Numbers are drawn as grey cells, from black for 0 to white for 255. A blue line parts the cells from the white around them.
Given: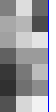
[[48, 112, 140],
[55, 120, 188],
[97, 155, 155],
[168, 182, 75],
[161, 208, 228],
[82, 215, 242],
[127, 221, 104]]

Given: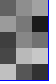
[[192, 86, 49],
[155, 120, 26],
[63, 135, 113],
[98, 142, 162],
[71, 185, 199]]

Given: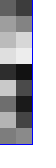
[[45, 18],
[110, 26],
[96, 60],
[180, 68],
[201, 74],
[158, 131],
[125, 138],
[187, 215],
[223, 237]]

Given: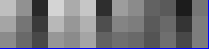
[[139, 105, 72, 151, 139, 165, 98, 111, 105, 84, 111, 72, 125],
[165, 117, 58, 184, 151, 177, 78, 132, 125, 90, 105, 52, 125],
[191, 145, 40, 212, 171, 198, 46, 157, 139, 98, 90, 28, 117]]

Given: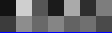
[[60, 141, 105, 133, 99, 112, 74],
[19, 207, 86, 27, 170, 46, 125]]

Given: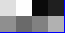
[[143, 106, 129, 177],
[223, 254, 10, 31]]

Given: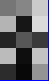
[[44, 8, 148],
[187, 14, 195],
[180, 22, 218],
[36, 87, 58],
[118, 134, 203]]

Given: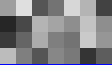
[[38, 72, 180, 164, 142, 195, 142],
[58, 101, 172, 127, 115, 202, 150],
[188, 127, 85, 135, 121, 52, 93],
[158, 223, 85, 115, 215, 180, 66]]
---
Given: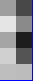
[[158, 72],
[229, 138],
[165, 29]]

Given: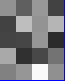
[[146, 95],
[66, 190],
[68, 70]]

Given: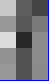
[[199, 95],
[152, 88],
[219, 41]]

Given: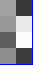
[[161, 56],
[151, 234],
[95, 252]]

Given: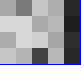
[[168, 123],
[215, 215],
[172, 215]]

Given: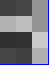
[[65, 70],
[178, 189],
[49, 51]]

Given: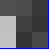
[[81, 76],
[192, 64],
[194, 53]]
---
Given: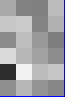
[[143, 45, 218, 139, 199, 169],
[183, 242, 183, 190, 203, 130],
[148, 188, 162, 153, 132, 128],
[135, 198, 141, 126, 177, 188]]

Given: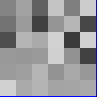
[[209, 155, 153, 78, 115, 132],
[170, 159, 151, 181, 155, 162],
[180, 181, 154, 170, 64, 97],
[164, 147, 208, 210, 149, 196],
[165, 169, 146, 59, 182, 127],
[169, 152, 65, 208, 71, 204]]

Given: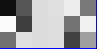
[[113, 251, 15],
[224, 62, 86],
[220, 220, 220],
[222, 222, 224],
[65, 115, 237],
[159, 241, 121]]

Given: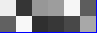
[[97, 238],
[248, 53],
[47, 151],
[55, 157],
[72, 246],
[168, 93]]

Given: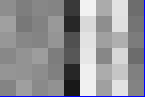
[[132, 149, 136, 151, 160, 142],
[159, 147, 147, 135, 120, 126],
[138, 141, 157, 132, 130, 135],
[146, 128, 125, 149, 153, 132],
[24, 38, 87, 80, 39, 57],
[241, 239, 230, 226, 217, 242],
[160, 172, 135, 160, 142, 171],
[227, 198, 215, 175, 224, 226],
[131, 128, 108, 124, 116, 109]]

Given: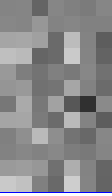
[[201, 154, 130, 128, 165, 119, 149, 153, 191, 165, 135, 132],
[193, 157, 135, 143, 166, 170, 153, 126, 186, 167, 133, 133],
[128, 151, 130, 186, 123, 120, 113, 115, 101, 160, 151, 100],
[105, 112, 136, 142, 107, 162, 116, 128, 106, 106, 131, 134],
[206, 174, 125, 115, 186, 87, 166, 121, 202, 188, 134, 128],
[132, 131, 121, 104, 131, 48, 130, 135, 132, 131, 129, 123],
[100, 101, 133, 135, 93, 138, 107, 113, 99, 93, 129, 134]]
